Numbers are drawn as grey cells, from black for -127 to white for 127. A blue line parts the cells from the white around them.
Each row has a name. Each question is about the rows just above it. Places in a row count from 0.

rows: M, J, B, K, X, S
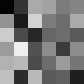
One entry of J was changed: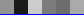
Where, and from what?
2, [82]
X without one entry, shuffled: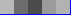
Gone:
[-10]
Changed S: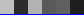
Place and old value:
2, [57]
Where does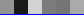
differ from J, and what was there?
4, [-18]
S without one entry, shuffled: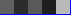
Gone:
[64]

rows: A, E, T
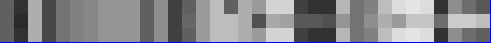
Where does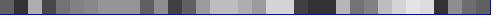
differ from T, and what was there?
28, [92]
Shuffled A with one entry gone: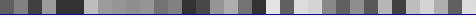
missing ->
[-18]
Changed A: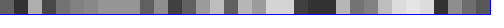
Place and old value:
17, [46]
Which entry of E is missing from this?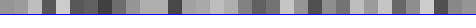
[-85]
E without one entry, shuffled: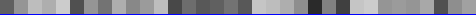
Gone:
[-24]
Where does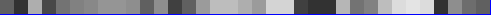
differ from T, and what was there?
9, [21]
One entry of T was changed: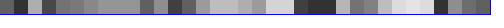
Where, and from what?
5, [1]

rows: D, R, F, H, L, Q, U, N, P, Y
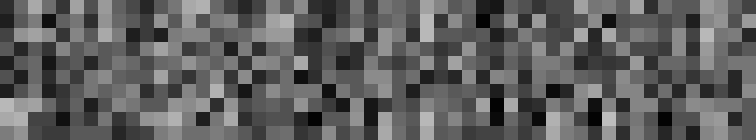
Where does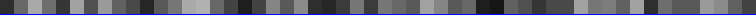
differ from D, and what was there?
17, [-89]
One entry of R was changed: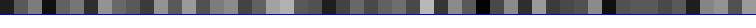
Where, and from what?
16, [5]
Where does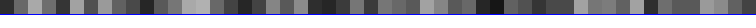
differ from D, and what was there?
34, [-97]

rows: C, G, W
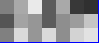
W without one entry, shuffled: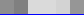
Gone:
[98]
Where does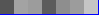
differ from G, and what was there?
2, [22]
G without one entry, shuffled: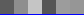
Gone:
[35]

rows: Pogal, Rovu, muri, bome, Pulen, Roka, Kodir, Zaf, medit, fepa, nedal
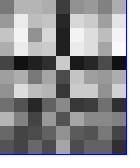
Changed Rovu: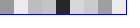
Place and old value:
8, [100]
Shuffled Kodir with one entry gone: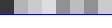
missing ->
[81]
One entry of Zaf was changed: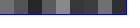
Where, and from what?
3, [-29]
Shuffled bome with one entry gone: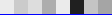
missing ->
[121]
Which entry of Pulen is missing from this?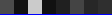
[-102]
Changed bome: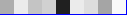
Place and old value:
3, [75]

